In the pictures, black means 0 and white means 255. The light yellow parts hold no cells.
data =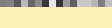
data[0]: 127
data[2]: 89
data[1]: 131
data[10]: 94
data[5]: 140

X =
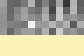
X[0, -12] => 160
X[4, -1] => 128
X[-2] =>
[143, 130, 126, 117, 241, 155, 153, 181, 147, 178, 93, 173]
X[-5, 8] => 166
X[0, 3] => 120
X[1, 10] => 183
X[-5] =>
[160, 103, 100, 120, 180, 95, 130, 83, 166, 54, 180, 94]
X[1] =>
[152, 105, 131, 159, 123, 110, 160, 72, 197, 97, 183, 101]
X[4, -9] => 157
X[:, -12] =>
[160, 152, 146, 143, 148]
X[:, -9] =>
[120, 159, 162, 117, 157]
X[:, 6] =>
[130, 160, 175, 153, 176]
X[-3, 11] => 129

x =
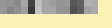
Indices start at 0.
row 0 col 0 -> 149
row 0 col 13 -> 171
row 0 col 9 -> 151
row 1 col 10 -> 82
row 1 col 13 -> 170
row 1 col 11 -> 95
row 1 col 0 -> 150

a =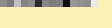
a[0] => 141
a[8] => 125
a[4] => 140
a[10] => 151
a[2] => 192

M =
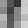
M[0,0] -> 151
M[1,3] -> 206
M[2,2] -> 136
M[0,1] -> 86
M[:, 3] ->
[201, 206, 188, 211]

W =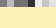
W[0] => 125
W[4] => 49
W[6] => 197

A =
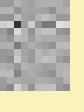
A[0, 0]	157
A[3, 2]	52
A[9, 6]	158
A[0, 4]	161
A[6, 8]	183
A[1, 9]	175
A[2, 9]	154
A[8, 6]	193
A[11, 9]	176
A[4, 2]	217
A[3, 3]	159
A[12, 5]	187
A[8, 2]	201
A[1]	[180, 178, 147, 166, 165, 164, 161, 144, 172, 175]
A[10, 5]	162
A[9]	[177, 168, 150, 179, 171, 168, 158, 161, 175, 178]
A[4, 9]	144
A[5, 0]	163
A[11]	[156, 174, 170, 165, 163, 171, 172, 165, 157, 176]
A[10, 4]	173
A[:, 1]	[153, 178, 146, 213, 130, 150, 178, 156, 141, 168, 185, 174, 137]
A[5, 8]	168
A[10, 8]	178
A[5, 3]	181
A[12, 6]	190
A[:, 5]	[175, 164, 181, 149, 185, 176, 163, 184, 182, 168, 162, 171, 187]
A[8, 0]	151
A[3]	[206, 213, 52, 159, 205, 149, 120, 124, 226, 215]
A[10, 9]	183
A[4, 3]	181

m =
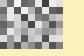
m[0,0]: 196
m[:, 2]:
[245, 90, 213, 210, 193, 212, 84]
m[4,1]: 230
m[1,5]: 102
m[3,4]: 73
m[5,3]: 89
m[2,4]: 216
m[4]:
[120, 230, 193, 157, 203, 181, 147, 157, 196]
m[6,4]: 140
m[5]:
[223, 151, 212, 89, 195, 209, 81, 222, 225]
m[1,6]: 234
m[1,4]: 180
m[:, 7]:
[236, 98, 183, 86, 157, 222, 84]
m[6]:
[78, 154, 84, 174, 140, 96, 197, 84, 129]
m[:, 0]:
[196, 108, 145, 100, 120, 223, 78]

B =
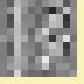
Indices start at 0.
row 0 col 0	123
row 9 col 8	145
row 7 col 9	76
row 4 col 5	153
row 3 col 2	190
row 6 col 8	171
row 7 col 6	135
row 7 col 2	186
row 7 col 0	126
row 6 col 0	125
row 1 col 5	123
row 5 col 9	222
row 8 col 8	131
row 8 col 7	140
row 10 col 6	96
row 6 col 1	88
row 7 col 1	92
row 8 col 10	124
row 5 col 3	172
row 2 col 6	125
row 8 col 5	158
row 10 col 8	132
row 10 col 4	107
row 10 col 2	210
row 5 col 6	153
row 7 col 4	137
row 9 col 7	115
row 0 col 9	87
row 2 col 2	198
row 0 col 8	171
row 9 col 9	146
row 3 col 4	134
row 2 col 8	179
